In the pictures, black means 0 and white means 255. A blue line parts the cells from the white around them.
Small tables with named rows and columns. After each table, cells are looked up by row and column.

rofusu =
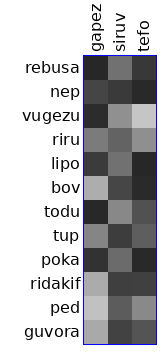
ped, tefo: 137
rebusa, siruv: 113
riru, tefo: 143
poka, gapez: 50
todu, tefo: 81
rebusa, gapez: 39
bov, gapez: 173

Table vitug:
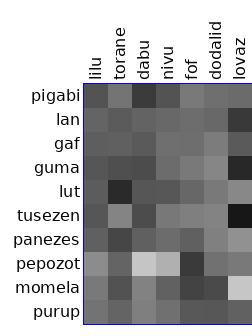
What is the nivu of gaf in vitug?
111
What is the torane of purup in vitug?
100
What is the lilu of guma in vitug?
86
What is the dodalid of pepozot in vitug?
113
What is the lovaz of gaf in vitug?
90
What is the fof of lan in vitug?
109
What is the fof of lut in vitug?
103
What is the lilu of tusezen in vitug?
86
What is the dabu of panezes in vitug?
96
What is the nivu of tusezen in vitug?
120
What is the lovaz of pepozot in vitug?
121
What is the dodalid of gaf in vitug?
124
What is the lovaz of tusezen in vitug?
23
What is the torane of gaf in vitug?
96
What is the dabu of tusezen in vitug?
76
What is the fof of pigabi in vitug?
121
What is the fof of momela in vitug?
67
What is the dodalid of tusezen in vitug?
131
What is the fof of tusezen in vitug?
127

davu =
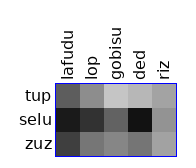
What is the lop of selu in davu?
50
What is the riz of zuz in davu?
162
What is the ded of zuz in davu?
117
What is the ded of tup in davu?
183
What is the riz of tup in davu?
163
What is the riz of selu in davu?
147
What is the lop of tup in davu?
141
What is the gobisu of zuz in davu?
134
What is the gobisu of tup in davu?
197
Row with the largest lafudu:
tup

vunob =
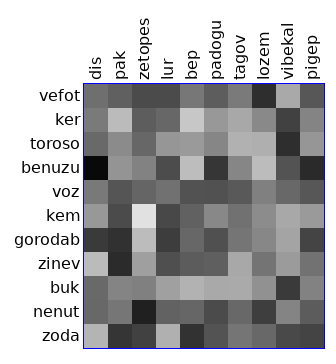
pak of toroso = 139
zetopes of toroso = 103
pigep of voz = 87
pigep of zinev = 114
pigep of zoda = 68
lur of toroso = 150
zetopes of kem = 225
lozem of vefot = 46
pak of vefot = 96
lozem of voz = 128
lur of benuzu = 76
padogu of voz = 81
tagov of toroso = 177
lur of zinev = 79
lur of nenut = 98
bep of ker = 199
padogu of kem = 136
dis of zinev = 187
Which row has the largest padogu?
buk

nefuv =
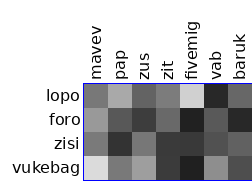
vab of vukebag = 142
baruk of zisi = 97
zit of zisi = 58
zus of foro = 61
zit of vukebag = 59
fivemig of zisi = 57
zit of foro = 105
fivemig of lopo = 208
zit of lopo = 124
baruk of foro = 40
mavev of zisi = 122
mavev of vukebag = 219
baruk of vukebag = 78
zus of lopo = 99
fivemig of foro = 33
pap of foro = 88

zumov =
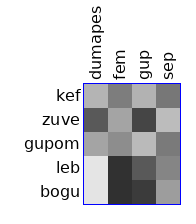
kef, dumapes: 180
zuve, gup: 69
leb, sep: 133
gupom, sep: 122
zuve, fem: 164
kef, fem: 125
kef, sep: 119
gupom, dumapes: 164
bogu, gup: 59
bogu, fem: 48
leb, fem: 49
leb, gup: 89
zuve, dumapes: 89

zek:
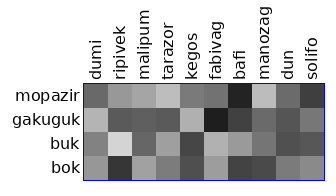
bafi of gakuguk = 65
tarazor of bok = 124
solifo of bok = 138
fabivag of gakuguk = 30
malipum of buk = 102
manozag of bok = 74
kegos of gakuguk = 176
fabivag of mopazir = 114
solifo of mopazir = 63

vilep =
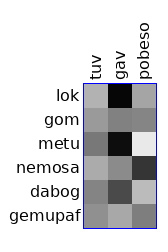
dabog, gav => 74
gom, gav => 129
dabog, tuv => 132
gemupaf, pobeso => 126
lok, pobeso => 165
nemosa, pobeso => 53
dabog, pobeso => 187
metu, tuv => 120
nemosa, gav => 139
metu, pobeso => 233

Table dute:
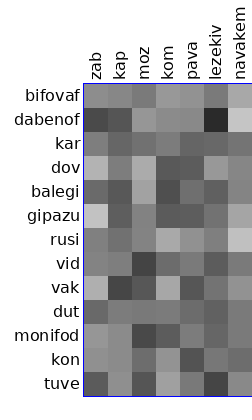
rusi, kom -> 169
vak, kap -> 70
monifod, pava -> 124
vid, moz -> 68
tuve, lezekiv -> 69
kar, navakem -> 116
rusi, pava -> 145
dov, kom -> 89
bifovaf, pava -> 146
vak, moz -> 87
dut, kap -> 124
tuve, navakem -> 137
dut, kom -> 123
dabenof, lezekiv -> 42
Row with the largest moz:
dov

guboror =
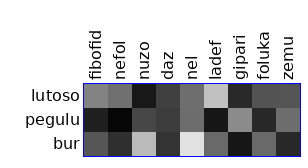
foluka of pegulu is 40
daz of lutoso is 64
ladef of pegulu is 22
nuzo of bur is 186
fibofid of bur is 86
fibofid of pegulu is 31
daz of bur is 51
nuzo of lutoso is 24
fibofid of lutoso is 131
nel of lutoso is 110
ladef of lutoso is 193
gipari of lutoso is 41
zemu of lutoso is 84
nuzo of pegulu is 71
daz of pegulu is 60
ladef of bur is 105
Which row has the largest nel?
bur

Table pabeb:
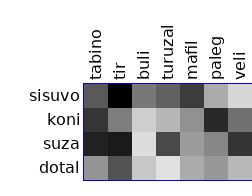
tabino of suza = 33
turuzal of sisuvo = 97
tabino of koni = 53
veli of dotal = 185
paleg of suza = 134
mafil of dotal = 171
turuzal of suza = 73
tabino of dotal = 149
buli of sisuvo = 120
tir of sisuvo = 1
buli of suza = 221
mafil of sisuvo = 60
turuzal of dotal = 225
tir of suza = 26
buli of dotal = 199
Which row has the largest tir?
koni

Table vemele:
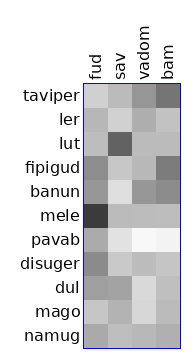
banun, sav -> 222
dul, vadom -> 217
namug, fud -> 170
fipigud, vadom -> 184
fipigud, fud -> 141
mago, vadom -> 215
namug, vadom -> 184
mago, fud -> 198
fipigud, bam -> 123
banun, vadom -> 151
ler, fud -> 183
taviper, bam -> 117
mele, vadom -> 188
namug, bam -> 176

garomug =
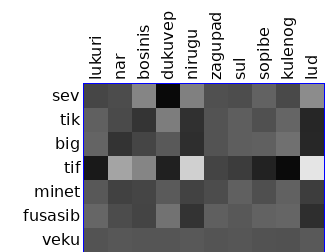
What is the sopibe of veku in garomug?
82
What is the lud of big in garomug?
39
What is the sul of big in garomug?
94
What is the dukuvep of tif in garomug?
32
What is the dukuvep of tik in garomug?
125
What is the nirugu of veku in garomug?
88
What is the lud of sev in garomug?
140
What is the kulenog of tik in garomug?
101
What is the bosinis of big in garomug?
69
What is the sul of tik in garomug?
94
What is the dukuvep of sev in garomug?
9
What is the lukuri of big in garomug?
100
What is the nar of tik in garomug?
74
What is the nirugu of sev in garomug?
128
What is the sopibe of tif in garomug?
34
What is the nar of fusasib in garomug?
76
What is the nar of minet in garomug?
65

